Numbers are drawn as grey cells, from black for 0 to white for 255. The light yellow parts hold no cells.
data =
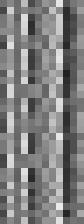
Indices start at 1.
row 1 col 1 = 112
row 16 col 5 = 61
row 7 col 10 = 41
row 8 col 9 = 220
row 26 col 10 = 48
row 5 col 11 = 72
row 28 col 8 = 125
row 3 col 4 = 222
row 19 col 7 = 108
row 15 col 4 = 178
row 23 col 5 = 132
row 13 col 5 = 132
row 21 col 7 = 139
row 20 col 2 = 146
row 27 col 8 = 170
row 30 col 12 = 110
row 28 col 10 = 56
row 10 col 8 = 128
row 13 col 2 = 214
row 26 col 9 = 203
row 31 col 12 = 168
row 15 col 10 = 92
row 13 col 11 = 100
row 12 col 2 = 152
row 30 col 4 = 181
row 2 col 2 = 206
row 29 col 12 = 150
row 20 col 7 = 158
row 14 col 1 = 87
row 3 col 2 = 155
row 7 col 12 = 151
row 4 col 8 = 152
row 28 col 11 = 84
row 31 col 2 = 201
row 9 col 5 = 60
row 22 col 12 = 127
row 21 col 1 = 120
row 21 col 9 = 188
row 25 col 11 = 81
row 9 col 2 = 149

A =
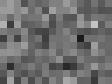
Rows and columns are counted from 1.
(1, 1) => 141
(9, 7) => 101
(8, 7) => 116
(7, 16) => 107
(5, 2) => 112
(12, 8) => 131
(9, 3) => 114
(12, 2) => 162
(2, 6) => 131
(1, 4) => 83
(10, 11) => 58
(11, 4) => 81
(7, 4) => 156
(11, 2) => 130
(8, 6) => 127
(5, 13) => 80
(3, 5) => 117
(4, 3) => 156
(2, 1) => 155
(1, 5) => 113
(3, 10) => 87
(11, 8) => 107
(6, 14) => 111
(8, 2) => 147
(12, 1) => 68
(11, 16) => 92
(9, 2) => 106
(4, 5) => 98
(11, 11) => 98
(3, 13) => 95
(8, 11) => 137
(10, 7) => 120
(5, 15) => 101
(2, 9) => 132
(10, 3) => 98

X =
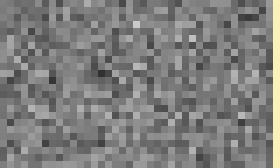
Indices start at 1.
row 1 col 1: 126
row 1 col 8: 137
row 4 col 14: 160
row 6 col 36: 136
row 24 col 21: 153
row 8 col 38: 147
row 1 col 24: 113
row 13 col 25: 123
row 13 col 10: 153
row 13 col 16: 121
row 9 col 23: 146
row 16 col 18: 155
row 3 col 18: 95
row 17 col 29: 157
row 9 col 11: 133
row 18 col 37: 98
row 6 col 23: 140
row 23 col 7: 113
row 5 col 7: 98
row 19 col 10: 158
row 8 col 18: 96
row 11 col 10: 131
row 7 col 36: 142
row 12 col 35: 123
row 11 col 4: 106
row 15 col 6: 112
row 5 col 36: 137
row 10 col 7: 117
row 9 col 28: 124
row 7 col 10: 103
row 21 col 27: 93
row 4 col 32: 109
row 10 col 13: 123
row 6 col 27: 115
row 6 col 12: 139
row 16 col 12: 175
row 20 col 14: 124
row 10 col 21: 170
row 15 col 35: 100
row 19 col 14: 122

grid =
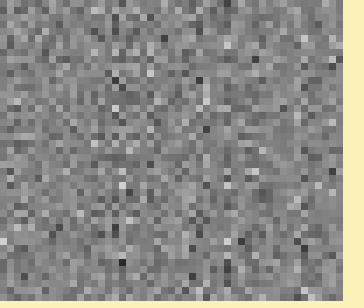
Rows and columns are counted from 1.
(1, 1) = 119
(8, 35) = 141
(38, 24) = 114
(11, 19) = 134
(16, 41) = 83
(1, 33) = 67
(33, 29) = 95
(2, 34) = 106
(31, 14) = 94
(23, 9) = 139
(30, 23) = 112
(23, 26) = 113
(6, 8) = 108
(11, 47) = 128
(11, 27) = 87
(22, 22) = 124
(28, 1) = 139
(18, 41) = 117
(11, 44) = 146
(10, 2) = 133
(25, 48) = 65
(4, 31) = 122
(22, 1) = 121
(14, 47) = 136
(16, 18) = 113
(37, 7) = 142
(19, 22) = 182
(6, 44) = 197
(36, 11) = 131
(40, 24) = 151
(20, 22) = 105
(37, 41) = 112
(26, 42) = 140
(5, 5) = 124
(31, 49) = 131
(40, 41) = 141
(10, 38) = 141
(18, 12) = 140
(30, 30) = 147
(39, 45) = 114

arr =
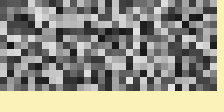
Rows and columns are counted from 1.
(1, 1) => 77
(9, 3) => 51
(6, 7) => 142
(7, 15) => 126
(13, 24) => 103
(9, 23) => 192
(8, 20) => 130
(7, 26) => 75
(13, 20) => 57
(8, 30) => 170
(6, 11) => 154
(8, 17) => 102
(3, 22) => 145
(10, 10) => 166
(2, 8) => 211
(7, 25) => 66
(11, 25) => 146
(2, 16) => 77
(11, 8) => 198
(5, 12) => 83
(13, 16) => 44
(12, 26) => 171
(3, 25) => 43
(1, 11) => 88
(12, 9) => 208
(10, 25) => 175
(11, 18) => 97
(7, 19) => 71
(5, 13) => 50
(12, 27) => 182
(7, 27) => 166
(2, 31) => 54
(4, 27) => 25
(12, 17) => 165
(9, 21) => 214
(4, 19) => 175
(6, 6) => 155
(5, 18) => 27
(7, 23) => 139
